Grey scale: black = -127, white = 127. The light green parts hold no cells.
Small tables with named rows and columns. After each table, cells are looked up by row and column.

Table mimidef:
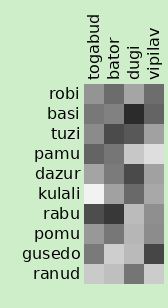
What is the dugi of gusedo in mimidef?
58
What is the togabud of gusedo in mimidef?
-5
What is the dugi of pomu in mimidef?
54
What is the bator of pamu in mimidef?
-9
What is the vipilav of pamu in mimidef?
94
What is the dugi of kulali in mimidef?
-22
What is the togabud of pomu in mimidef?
24
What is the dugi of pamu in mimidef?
71
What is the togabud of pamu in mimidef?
-27
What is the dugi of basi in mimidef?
-84
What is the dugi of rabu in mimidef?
59
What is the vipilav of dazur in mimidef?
33
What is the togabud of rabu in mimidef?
-50
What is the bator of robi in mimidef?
-19

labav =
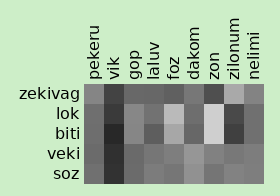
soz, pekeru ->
-15
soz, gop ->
-20
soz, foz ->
-9
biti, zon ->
79
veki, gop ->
-21
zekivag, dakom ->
-8
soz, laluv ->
-3
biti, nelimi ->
-15
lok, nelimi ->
-15
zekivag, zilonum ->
41
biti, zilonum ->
-63
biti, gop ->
6
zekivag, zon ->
-48
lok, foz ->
58
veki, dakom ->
22
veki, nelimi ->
-2
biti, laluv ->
-33
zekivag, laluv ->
-24
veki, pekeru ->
-20
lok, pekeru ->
-16

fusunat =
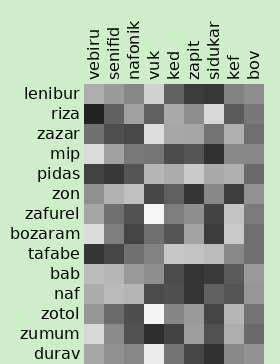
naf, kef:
-42
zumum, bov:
-21
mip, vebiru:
90
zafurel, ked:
-3
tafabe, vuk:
2
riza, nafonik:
31
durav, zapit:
-57
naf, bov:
22
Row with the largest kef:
bozaram

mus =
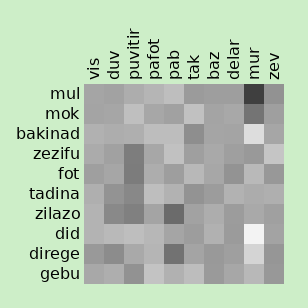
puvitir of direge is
41
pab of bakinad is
61
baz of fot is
39
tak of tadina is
19
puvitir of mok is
63
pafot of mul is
53
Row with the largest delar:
tadina

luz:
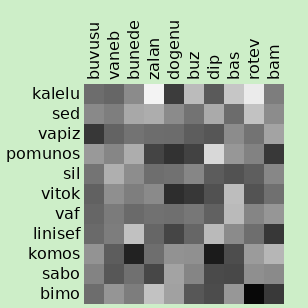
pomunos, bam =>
-71
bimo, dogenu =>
33
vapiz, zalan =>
-18
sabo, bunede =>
-15
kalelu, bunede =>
11
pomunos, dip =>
88
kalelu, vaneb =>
-25
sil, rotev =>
-33
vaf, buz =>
-8
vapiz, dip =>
-41
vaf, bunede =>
-21
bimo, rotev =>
-119
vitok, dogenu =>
-82
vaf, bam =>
22
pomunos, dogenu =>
-77
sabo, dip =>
-53
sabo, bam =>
10
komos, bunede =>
-93
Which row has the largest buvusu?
pomunos

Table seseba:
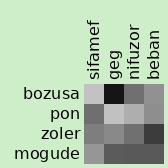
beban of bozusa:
17
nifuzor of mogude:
-38
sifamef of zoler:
-1
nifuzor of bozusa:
-15
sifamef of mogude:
22
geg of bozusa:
-106
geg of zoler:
9
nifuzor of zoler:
-15
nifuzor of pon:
46
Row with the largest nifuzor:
pon

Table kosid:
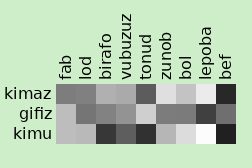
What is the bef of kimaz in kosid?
-87
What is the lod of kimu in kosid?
57
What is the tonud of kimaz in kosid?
-35
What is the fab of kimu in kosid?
61
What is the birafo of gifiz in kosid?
2
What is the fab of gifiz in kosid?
61
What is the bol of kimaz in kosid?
67
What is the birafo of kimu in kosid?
-72
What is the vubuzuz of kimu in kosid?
-33
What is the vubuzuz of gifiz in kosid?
19
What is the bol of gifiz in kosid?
-4
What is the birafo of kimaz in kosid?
48
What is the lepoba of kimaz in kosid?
107

